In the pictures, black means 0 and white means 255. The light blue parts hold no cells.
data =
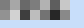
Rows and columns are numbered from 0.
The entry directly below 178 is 115
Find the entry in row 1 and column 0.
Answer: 146
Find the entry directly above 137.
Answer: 200
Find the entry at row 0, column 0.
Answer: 125

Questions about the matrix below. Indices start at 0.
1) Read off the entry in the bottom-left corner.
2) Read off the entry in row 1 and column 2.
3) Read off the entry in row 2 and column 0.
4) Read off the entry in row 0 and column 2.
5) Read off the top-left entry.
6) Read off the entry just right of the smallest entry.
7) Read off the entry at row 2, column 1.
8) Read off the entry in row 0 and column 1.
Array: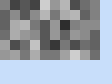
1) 151
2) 87
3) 98
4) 87
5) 129
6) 129
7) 172
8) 67

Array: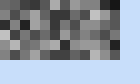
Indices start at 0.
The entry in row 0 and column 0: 107
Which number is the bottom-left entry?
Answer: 130
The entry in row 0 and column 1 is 98
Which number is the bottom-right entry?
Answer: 87
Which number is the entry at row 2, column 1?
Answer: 130
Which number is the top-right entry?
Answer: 22
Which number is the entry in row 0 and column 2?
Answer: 65
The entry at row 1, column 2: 119
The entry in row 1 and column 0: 130
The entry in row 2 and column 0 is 46
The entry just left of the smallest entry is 46
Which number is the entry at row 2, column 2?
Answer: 34

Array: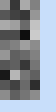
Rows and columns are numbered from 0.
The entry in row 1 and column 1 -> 65
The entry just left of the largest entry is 14
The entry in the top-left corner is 150
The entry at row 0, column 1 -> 55
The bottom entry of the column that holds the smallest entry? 117
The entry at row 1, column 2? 55
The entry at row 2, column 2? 106
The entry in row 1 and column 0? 86
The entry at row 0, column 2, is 170
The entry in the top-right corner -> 129

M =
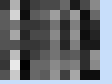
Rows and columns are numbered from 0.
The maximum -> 233
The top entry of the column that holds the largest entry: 177
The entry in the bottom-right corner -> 13
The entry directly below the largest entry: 201
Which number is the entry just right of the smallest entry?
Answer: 104
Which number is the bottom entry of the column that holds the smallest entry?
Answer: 13
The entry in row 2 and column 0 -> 92
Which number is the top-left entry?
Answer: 45
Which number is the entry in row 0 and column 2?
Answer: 25
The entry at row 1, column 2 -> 13
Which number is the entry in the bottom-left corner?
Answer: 83
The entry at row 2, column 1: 115
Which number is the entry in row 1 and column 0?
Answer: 92
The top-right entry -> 137
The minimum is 1
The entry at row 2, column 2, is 54
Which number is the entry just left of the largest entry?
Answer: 54

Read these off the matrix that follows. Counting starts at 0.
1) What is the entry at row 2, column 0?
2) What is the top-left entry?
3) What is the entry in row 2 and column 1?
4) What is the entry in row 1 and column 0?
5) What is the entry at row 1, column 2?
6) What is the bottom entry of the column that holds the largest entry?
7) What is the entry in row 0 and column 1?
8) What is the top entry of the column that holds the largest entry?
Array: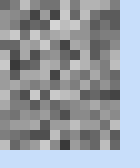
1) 147
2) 103
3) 126
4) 147
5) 126
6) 138
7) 126
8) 115

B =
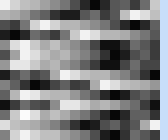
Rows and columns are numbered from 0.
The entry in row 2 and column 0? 78
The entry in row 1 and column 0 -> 182
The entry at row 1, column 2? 151
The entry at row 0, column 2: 191
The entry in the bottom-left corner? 129
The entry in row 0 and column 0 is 242
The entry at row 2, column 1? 59
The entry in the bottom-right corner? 59
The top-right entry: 201
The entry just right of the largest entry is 221
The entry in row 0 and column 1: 211
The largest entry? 251
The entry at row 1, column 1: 171
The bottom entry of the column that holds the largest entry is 242
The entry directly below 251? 182

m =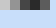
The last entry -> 92
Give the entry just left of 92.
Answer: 42
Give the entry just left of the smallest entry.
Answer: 70
